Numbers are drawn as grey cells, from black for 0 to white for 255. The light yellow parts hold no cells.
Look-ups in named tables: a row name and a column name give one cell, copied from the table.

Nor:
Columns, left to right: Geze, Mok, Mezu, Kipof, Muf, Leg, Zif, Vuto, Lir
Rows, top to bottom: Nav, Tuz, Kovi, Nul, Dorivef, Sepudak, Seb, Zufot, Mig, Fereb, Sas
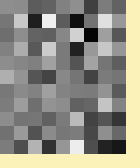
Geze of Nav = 142
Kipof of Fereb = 139
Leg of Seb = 125
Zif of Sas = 78
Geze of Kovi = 110
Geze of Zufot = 124
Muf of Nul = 122
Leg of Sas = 237
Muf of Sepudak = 136
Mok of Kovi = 142
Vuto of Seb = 147
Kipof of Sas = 50
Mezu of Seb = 130
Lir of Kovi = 87
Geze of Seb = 120
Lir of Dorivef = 94
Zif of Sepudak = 67

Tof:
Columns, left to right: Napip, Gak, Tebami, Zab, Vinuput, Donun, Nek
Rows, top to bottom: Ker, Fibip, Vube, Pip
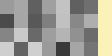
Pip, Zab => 154
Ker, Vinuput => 195
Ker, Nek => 111
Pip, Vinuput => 57
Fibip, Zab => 127
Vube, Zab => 158
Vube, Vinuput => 180
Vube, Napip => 133
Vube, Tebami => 105
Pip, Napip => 207
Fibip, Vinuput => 193
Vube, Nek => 107
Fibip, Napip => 75
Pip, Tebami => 207
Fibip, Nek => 174
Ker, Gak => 167
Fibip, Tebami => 88
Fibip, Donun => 136
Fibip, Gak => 166
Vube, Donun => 145

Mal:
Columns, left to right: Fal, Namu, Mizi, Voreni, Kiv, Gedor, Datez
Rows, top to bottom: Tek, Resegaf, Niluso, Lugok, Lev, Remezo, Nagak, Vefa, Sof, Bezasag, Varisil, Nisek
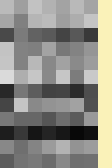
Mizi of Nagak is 93
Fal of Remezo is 218
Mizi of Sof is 103
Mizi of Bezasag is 21
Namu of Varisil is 111
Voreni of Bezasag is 36

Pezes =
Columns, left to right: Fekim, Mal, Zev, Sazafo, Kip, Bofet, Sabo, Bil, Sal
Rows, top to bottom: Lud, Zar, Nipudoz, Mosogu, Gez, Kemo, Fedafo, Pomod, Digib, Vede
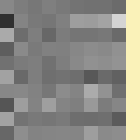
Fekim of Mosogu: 94
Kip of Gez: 126
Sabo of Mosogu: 140
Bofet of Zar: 158
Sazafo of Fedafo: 119
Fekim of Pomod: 85
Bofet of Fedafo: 132
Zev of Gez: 126
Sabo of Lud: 113
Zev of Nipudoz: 126
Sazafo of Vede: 133
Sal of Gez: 147
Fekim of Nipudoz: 170
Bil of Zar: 163
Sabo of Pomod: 153
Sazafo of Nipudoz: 103
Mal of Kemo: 105
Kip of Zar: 128
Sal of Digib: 91
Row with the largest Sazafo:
Pomod

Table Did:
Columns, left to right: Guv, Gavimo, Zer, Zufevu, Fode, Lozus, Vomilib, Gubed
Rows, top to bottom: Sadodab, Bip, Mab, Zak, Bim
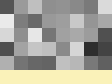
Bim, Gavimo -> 116
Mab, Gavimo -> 143
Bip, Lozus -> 200
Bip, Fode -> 158
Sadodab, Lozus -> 137
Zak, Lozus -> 214
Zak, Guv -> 79
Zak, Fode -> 138
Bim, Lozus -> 183
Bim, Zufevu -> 100

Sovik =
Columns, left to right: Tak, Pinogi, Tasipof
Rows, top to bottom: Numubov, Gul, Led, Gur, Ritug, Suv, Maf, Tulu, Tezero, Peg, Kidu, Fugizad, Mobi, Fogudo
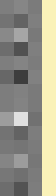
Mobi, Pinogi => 112
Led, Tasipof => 121
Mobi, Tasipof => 123
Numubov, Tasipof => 123
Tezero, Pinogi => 224
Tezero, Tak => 157
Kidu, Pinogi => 117

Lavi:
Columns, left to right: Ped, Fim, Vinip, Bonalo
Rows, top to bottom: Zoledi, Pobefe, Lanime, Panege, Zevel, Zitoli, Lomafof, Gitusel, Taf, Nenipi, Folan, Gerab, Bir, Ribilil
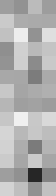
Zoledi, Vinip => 187
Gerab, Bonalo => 166
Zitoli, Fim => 167
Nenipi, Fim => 184
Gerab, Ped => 203
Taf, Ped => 198
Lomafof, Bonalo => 176
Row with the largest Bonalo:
Lanime

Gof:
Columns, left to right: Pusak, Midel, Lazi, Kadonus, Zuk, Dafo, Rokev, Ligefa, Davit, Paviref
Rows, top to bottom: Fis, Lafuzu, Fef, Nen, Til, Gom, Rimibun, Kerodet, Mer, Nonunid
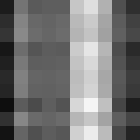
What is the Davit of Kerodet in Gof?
70
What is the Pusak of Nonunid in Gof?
19
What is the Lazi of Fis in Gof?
90
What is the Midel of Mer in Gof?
135
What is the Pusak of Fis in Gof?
28
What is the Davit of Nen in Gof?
77
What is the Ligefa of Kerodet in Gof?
192
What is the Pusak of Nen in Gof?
23
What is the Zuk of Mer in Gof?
107
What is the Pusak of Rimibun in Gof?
37
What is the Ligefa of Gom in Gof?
167

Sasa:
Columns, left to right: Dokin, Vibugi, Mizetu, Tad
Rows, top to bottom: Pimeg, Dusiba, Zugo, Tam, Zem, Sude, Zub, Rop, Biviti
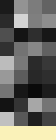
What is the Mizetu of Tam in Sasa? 135
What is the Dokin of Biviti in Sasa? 192
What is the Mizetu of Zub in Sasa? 10
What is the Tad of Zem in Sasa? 56
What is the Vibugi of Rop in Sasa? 52
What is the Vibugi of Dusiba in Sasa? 212
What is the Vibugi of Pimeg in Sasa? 147
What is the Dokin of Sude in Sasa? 153
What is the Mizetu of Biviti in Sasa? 30
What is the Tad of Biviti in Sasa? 67
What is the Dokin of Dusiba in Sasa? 42
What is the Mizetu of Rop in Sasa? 167
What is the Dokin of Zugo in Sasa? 79
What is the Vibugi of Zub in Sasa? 23
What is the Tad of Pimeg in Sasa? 99

